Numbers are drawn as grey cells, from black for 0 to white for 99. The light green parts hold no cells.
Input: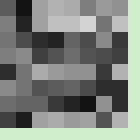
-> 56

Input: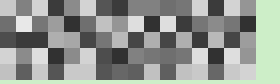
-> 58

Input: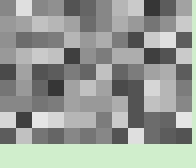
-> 63

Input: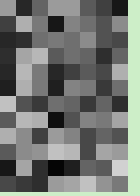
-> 9

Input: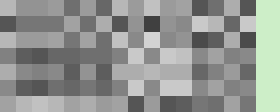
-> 33
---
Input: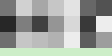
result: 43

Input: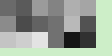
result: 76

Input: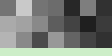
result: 70

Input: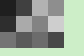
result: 45

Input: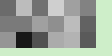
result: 58

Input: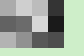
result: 69

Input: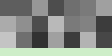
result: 76

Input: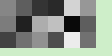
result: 26
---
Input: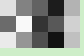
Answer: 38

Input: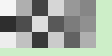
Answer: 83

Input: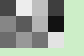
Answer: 92

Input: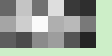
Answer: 86

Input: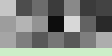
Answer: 53

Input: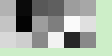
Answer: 37

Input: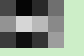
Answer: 2

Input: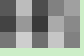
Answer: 30

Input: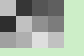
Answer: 21
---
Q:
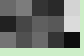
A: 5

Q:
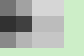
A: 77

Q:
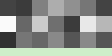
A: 33

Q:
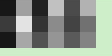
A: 51

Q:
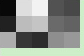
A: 59

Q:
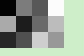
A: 59

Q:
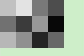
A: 40

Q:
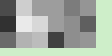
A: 58
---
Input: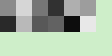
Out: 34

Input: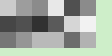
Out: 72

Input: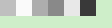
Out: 67

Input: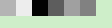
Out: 1

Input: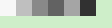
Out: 53

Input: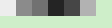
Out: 44

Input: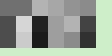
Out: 10

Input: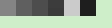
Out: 30

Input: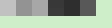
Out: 65

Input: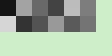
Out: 32
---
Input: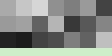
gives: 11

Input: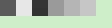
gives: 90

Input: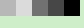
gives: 85

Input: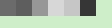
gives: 36

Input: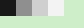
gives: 55

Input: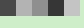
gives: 69
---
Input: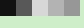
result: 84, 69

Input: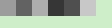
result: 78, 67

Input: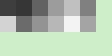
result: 94, 82

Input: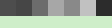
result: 75, 65

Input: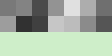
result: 87, 77

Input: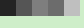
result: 74, 49

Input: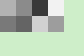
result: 94, 81
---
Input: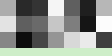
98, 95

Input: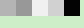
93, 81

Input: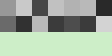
82, 78

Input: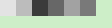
88, 73

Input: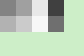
96, 90

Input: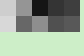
84, 80
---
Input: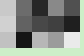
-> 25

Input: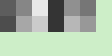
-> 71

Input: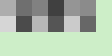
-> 79

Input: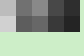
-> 22

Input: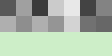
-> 44

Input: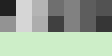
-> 36

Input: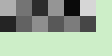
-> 48
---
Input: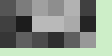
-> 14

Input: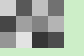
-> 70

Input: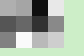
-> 53

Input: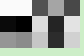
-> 88

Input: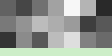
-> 34

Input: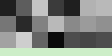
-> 56

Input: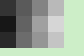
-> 83

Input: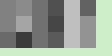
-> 57

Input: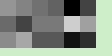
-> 62

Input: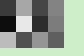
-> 48
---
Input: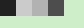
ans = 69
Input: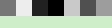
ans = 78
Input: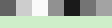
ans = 79
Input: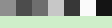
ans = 77
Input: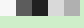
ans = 84
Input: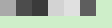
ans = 81
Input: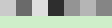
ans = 78
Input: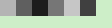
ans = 70
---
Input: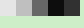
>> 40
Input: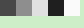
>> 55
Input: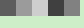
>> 50
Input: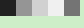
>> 58
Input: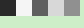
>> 56
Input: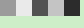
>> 60
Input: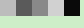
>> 53
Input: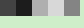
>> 51
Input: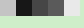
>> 35
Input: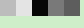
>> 47
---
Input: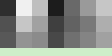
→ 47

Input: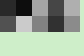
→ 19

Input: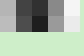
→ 60

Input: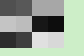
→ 9

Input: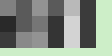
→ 82

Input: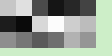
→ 80

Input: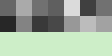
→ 73
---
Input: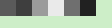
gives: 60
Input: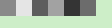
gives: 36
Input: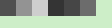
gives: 80
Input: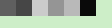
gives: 79
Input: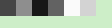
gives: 9
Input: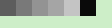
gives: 57
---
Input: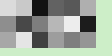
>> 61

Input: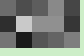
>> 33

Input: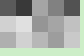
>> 71

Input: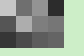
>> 29

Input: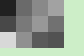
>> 56

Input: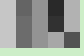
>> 57

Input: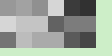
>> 66
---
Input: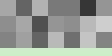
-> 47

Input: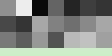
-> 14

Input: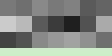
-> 50

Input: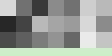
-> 44

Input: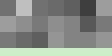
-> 37

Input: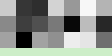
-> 59

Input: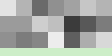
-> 63

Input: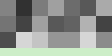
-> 42
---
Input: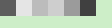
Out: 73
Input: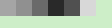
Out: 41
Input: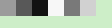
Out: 7
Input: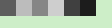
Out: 52
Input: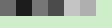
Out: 46
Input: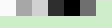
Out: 81
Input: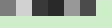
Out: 22
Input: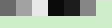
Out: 90
